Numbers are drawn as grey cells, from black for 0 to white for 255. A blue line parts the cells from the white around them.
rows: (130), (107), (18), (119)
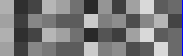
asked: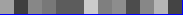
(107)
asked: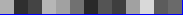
(18)
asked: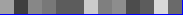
(119)

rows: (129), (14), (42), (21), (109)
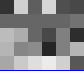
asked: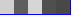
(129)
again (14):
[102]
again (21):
[181]

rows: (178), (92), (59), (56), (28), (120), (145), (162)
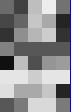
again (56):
[87]
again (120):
[229]
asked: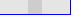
(120)
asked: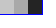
(92)
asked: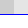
(120)
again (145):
[169]

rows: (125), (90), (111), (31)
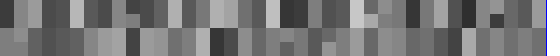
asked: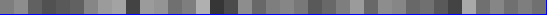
(111)
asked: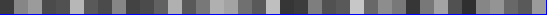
(125)

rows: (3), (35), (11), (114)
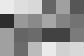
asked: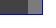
(11)
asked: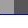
(3)
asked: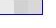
(114)
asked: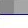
(35)

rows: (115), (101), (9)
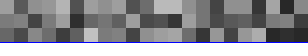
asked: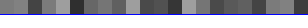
(101)
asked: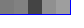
(9)
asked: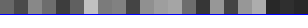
(9)
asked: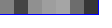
(9)
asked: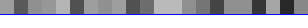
(115)

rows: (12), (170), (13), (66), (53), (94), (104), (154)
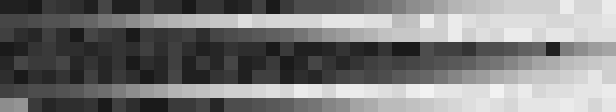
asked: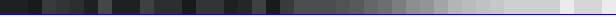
(12)
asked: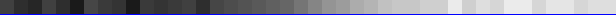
(13)
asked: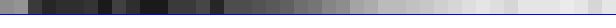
(154)
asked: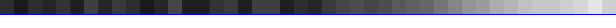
(94)

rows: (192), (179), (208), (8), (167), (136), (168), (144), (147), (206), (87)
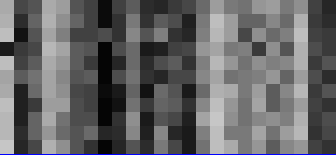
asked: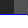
(87)
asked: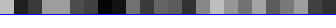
(144)
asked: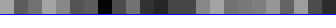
(136)

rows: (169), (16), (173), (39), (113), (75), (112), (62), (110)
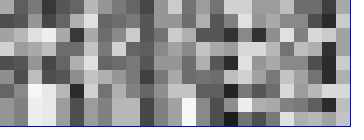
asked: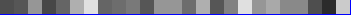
(16)
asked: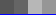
(169)
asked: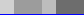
(169)

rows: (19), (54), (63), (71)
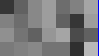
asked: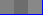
(54)
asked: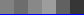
(54)
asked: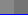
(71)
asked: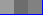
(19)

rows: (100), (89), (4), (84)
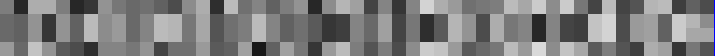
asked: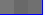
(100)
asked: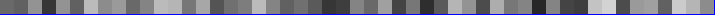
(89)

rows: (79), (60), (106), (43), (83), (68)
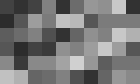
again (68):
[101]
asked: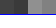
(43)
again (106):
[129]
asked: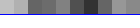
(68)
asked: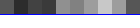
(43)
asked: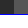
(60)
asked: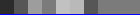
(60)

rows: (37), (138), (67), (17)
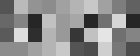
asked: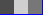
(17)
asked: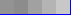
(37)
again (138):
[38]

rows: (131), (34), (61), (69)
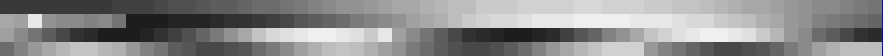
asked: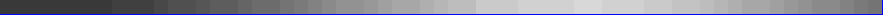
(131)
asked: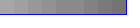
(131)
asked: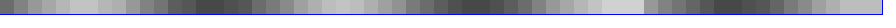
(69)

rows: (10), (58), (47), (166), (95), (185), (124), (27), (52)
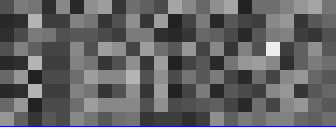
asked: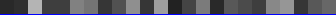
(124)
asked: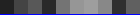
(95)
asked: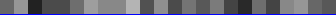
(185)
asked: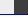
(166)
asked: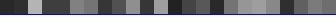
(95)

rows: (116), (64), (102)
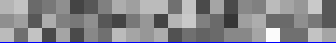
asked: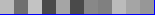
(116)
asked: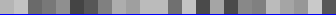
(116)
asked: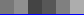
(116)
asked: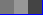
(64)
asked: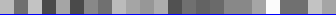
(102)

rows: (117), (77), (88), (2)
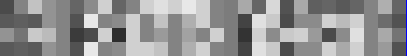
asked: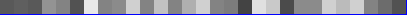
(77)
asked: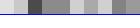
(2)
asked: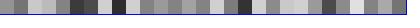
(88)
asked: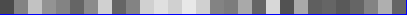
(117)

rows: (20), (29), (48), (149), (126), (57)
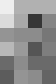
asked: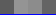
(57)
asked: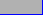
(20)
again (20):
[177]
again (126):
[106]
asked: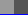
(149)
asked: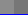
(48)
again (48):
[140]

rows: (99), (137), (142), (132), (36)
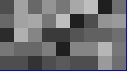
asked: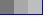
(99)
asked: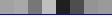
(137)
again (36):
[78]
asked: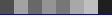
(99)

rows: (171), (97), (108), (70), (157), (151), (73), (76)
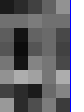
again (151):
[173]
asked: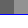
(171)
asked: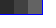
(171)
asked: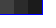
(73)
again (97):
[112]

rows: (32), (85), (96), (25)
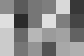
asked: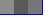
(32)
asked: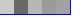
(96)
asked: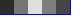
(85)
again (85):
[223]
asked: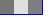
(85)
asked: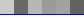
(96)

